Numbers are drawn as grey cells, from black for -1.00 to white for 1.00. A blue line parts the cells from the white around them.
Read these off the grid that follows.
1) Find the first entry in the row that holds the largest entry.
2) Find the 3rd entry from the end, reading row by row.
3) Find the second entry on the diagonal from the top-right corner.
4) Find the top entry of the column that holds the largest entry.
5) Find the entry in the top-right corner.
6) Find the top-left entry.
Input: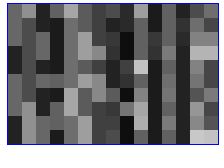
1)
-0.73
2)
-0.73
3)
-0.14
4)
-0.40
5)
-0.14
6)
-0.19

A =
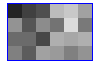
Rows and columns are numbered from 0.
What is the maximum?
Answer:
0.72
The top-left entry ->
-0.72
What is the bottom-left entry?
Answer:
0.00
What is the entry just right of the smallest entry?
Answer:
-0.50
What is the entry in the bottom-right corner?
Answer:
0.15
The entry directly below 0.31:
0.00
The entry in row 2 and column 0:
-0.16

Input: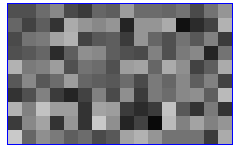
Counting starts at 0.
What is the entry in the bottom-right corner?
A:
0.34
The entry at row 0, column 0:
-0.37
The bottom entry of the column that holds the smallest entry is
0.17
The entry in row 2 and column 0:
-0.42
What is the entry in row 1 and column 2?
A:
-0.26
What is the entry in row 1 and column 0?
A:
-0.20
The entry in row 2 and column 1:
-0.10
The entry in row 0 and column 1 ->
-0.37
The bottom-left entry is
0.58
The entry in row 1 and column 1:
-0.48
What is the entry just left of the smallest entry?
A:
-0.48
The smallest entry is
-0.93
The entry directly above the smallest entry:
-0.54
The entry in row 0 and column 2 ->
-0.15
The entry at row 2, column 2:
-0.04

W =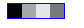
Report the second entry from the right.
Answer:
0.80
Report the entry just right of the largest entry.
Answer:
-0.05
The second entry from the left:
0.31

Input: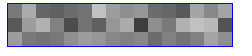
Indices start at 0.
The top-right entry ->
0.29
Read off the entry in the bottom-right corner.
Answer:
0.12
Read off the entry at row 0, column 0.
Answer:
-0.05
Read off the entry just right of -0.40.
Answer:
-0.10
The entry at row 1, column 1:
0.23
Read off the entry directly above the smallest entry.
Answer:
0.18
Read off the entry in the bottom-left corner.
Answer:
0.23
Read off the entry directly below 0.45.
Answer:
0.29
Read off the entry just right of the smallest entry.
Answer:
0.12
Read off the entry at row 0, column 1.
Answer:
0.34
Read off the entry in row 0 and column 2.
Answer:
-0.20
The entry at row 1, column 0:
-0.30
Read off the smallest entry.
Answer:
-0.51

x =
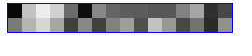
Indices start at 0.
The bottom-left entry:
-0.04
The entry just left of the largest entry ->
0.52
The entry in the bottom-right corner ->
0.13
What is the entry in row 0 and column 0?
-0.94
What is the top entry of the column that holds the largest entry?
0.86

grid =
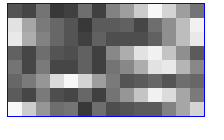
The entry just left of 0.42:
0.83
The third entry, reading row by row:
-0.09
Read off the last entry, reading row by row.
0.66
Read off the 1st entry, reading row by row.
-0.34
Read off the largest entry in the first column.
0.94
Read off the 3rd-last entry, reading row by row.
0.02
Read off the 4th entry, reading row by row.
-0.56
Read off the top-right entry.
-0.09
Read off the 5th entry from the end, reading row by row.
-0.29
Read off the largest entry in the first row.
0.94
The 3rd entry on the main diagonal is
0.02
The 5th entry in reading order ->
-0.50
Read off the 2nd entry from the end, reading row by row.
0.30
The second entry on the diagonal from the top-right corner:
0.48
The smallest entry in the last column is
-0.29
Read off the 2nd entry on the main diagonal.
0.30
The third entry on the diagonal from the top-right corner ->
0.12
